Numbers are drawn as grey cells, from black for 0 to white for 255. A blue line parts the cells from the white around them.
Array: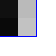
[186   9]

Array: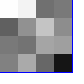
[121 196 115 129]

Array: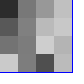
[192 186 124 202]

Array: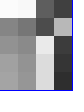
[ 64  76 138 161]

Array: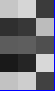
[59 55 92]

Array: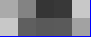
[200  90]

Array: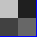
[31 65]
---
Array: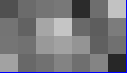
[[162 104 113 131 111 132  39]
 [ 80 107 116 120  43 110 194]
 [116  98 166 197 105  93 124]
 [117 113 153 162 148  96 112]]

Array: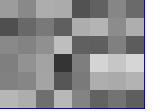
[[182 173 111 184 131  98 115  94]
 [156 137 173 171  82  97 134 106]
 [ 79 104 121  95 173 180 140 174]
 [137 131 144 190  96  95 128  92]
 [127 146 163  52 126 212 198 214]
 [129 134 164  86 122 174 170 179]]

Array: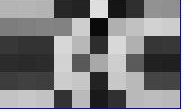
[[195 199 194  50 186  25  48 185 189 185]
 [180 181 179  40  35 222  21  47 146 144]
 [125 128 131 130 206  10 176 193 210 205]
 [ 55  51  51 215 184  45 216 176  54  55]
 [ 44  42  44 210  89 168 206  90  33  32]
 [ 61  64  62 204 198  34 200 185  69  68]]

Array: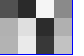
[[179 234  56 194]
 [ 81  42 245 138]
 [177 223  44 176]]

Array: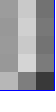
[[183 126  57]
 [156 201 114]
 [152 208 120]
 [154 201 115]
 [152 213 123]]

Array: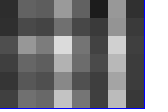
[[ 64 112 104 195 117  63 187  56]
 [ 45  98  93 154  97  28 152  48]
 [ 47  73  68 112  71  58 148  58]
 [ 78 151 124 219 116  66 208  63]
 [ 63 102  94 178 108  74 184  60]
 [ 53  87  79 136  80  62 164  60]]

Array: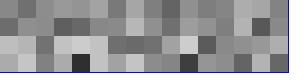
[[171 197 129 171  47 194 162 196 140 133  62 149 141 100 179 103]
 [136 112 141 153 148 163 121 166 127 100 144 126 133 173 166 131]
 [109 143 140  95 104 136 138 183 144 112 157 146 127 179  88 137]
 [190 181 114 194 204 194 111 106 113 162 205  91 137 144 152 174]]

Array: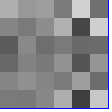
[[122 121 135 174  63 199]
 [175 152 157 122 209 112]
 [133 122 141 177  71 207]
 [ 91 137 110 122 106 107]
 [104 130 121 146  85 149]
 [133 144 133 122 158 109]]
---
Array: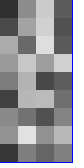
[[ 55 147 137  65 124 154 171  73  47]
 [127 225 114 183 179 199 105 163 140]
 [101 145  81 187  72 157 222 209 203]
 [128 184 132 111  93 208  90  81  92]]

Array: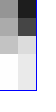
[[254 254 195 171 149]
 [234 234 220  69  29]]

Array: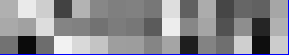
[[114 169 176]
 [ 11 161 234]
 [109 221 206]
 [242 132  66]
 [217 129 179]
 [196 114 135]
 [158 124 127]
 [157 119 129]
 [133  91 119]
 [165 237 222]
 [ 30 135  96]
 [131 165 172]
 [111  81  70]
 [207 142 102]
 [ 14  37  97]
 [204 177 166]]

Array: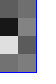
[[114 223  23  93]
 [125  91 131 111]]

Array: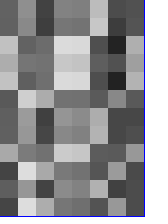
[[ 69  94  68 169  96  95  89 194 173 193  97  98]
 [221 150 221 123 151 155 207  95 117  98 137 143]
 [173  67 169 113  70  64 172 111 114 108  62  66]
 [118 139 121 203 136 149 114 218 199 219 118 130]
 [111 130 114 198 129 139 113 216 195 217 115 127]
 [ 83 177  85  92 179 173  90  78  94  79 199 188]
 [152  65 155  90  71  71 136  34  81  35  61  76]
 [ 76  76  74 152  78  71  89 179 159 175  84  81]]

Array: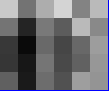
[[ 96  54  56 116 201]
 [ 26  23  10  36 115]
 [109 117 105 121 173]
 [ 81  73  70  92 212]
 [158  97 104 186 131]
 [148 151 157 137 186]]

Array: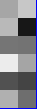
[[176  81 236 117 185 166]
 [110  68 165 115  23 199]]
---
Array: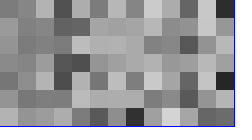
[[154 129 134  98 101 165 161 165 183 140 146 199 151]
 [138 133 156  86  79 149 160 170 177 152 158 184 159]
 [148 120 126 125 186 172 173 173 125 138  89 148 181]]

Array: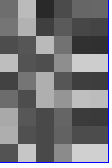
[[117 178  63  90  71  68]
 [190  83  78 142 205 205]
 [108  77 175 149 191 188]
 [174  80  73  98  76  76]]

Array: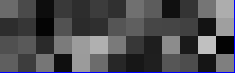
[[ 45  54   4  82  43  47  85  95  70  69  65  19 159]
 [ 95  61 118  15 155 108  39  23  31  86  77  21 127]]

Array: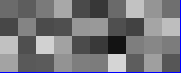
[[ 71 132  75  79 151 153  79  66 165 190]
 [163  89  91 147 126 124 213  93 159  86]]

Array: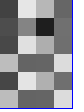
[[ 77 132  30 112]
 [189 100 101 220]
 [188 100 101 220]]

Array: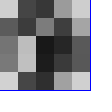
[[ 91  60 124  62 165]
 [121 192  28  58  88]]

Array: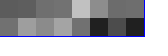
[[113 158 139 164 113  32  76  32]]
